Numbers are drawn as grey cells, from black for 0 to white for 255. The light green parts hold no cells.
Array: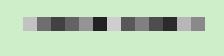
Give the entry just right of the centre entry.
88
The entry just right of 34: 206

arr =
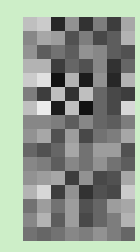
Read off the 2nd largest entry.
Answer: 225
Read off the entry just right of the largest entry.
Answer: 27
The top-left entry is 191
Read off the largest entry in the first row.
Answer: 203
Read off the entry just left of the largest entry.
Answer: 191
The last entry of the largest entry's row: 215
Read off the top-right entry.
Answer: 167
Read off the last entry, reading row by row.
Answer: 102
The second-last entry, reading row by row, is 125
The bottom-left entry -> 114
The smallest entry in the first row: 39
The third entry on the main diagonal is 114
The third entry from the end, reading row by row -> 146
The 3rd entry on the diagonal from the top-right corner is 135
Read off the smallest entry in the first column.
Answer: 102
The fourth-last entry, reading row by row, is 125
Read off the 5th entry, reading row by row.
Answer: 50
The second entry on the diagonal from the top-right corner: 93
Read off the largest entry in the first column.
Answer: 203

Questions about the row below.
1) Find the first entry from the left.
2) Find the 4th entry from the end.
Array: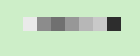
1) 234
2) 151

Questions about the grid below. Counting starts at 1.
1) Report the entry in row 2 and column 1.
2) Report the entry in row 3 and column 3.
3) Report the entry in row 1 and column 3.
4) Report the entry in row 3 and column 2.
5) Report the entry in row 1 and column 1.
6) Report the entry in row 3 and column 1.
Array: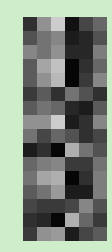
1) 82
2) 145
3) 204
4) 115
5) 48
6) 134

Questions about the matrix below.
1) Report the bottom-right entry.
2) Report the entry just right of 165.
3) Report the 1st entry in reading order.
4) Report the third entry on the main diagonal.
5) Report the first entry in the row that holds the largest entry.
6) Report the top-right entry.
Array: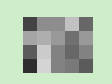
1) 91
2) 174
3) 67
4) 130
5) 46
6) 103

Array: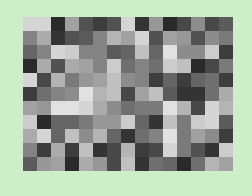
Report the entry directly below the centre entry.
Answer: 111
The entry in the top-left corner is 213
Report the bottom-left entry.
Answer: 91
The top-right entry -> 91
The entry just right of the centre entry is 161
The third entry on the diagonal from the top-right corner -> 140
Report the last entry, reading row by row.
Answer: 161
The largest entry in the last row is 192
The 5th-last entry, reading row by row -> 101
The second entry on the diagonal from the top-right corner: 140
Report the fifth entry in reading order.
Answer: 82
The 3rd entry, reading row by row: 42
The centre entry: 72
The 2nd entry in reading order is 213
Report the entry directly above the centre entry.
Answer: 140
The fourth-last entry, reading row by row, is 42
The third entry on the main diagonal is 213

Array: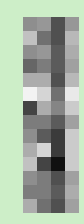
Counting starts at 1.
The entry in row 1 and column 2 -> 151
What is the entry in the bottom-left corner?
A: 172
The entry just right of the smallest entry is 203
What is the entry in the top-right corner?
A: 151
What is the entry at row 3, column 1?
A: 142
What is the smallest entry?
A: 16
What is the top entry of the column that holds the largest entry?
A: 142
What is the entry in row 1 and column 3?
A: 80
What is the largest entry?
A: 243
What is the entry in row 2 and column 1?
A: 193
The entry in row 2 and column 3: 80
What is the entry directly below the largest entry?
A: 68
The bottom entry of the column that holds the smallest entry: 80
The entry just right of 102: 124

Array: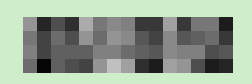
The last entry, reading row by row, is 37
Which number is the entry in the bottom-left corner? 108
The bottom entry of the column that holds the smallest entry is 6
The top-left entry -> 148
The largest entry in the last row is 192
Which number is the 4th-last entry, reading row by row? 148
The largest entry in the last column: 87
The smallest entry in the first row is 28
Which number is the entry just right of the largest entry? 160
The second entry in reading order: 37
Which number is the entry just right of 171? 119
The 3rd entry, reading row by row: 78
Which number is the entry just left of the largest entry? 148
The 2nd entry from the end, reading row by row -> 28
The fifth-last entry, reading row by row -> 160

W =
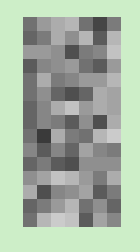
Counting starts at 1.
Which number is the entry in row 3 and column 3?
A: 143
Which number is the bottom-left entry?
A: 113
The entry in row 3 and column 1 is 154
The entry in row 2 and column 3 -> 172
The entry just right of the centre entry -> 143
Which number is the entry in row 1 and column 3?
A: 172
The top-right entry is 123
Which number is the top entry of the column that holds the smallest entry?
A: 154
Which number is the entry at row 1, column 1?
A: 113
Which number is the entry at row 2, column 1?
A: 101
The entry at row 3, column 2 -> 154
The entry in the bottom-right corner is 134
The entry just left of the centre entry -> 123
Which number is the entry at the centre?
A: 91
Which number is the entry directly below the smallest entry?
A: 91
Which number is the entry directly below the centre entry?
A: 123
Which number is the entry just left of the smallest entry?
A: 113

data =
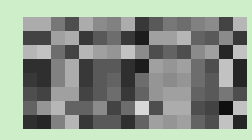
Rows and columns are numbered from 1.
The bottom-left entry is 47
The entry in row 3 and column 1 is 182
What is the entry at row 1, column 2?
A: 172
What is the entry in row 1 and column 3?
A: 119
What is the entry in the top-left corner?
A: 172
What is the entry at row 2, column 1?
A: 67
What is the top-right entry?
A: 182
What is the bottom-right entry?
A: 38
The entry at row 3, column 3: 109
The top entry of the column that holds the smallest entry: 67
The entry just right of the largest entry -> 78
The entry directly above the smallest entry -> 119
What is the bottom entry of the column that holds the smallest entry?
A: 194
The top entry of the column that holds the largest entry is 56
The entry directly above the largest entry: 99
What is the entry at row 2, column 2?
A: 67
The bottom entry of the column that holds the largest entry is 99
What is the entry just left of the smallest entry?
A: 67
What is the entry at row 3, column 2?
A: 194

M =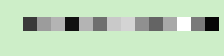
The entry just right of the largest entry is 122
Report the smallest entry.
6
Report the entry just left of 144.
212
